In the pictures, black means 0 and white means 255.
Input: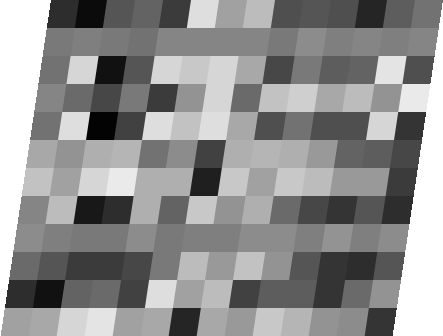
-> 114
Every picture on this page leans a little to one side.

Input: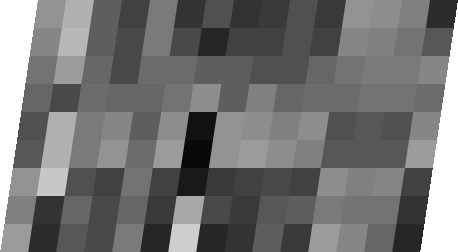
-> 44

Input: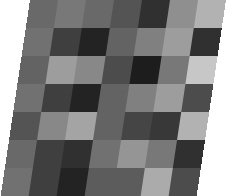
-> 178

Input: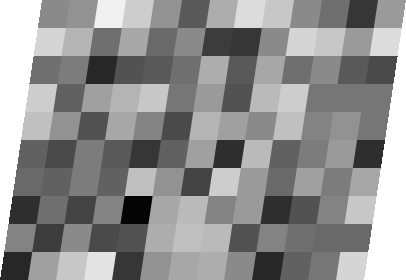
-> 154

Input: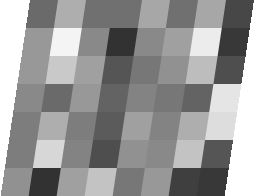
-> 71

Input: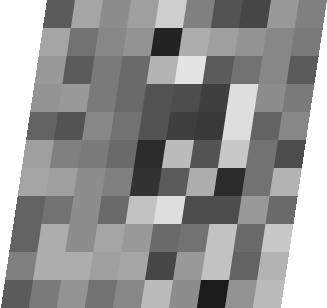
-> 128

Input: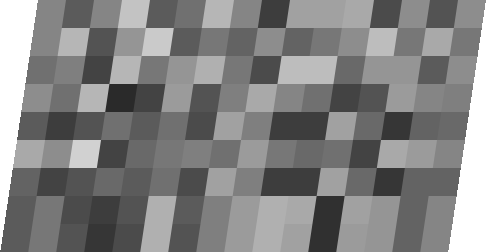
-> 141

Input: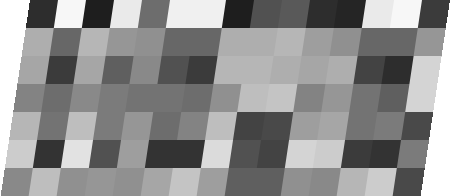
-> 59

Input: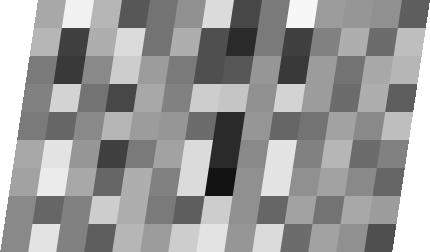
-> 94
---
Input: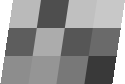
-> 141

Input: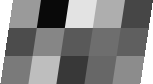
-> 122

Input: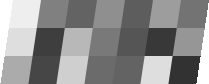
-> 171

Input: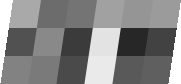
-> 130

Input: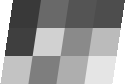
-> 195

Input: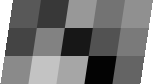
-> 138
